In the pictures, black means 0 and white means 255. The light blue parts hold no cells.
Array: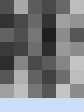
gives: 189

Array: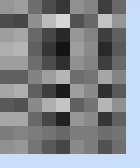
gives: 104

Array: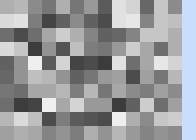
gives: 139

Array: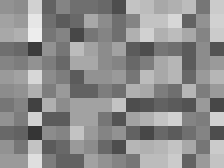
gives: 203

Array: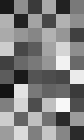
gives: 121

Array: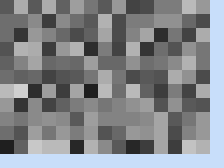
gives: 152
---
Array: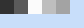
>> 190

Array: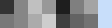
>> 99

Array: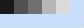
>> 183

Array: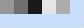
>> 229

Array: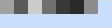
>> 42

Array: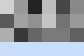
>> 122

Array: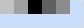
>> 95
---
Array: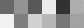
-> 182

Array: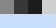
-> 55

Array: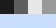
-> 94

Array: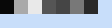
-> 69

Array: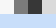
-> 123

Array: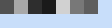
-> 209

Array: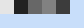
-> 103

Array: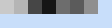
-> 109

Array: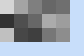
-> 63

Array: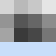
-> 58
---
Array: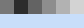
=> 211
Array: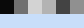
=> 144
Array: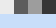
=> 54
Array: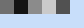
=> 81
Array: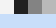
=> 185
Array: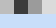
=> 219
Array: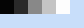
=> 253
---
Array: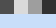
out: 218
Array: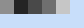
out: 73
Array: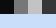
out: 119
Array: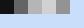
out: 181
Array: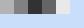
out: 50
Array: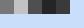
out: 79
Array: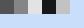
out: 227
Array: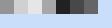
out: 33
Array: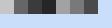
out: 162
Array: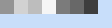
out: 123
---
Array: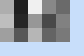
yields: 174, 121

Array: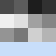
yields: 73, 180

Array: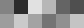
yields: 131, 196

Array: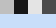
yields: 191, 75

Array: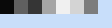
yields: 9, 124

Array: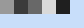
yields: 153, 31

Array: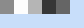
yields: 139, 101

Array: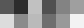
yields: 87, 243
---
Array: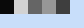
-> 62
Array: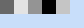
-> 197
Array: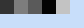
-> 195
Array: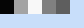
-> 94
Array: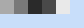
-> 233
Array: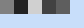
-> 94
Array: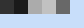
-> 104
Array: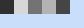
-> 69
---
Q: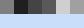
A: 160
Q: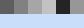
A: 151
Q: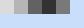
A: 121
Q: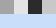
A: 200
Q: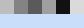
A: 218
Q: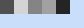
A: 36
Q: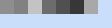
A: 168
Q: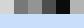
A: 180
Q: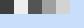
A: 211
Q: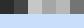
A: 116
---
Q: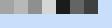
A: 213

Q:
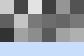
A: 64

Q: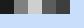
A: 92

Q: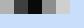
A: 142

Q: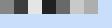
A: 33

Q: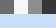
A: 54
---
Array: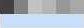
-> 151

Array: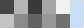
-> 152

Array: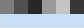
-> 196

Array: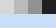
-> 145

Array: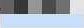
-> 112

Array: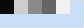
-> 101

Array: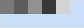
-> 56
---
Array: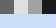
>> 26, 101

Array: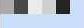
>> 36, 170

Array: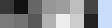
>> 68, 123

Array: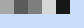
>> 23, 167

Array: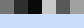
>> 161, 116

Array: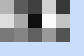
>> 56, 121

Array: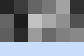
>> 48, 94

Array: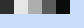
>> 11, 46
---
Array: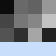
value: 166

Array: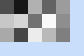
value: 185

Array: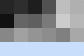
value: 128

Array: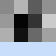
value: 105

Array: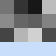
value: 209

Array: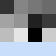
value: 1

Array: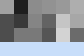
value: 211

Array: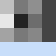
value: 135

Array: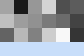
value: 248

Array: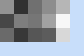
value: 92
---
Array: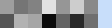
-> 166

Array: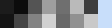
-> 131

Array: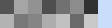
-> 133

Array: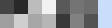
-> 167

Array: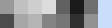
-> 180

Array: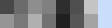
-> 176

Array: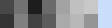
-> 65

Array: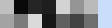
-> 218

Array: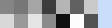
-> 229
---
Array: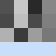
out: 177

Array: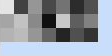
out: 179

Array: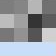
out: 119

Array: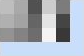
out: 147

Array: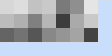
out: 100

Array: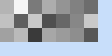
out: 161

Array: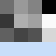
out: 96

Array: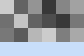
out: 120

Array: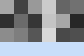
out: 140

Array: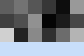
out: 208
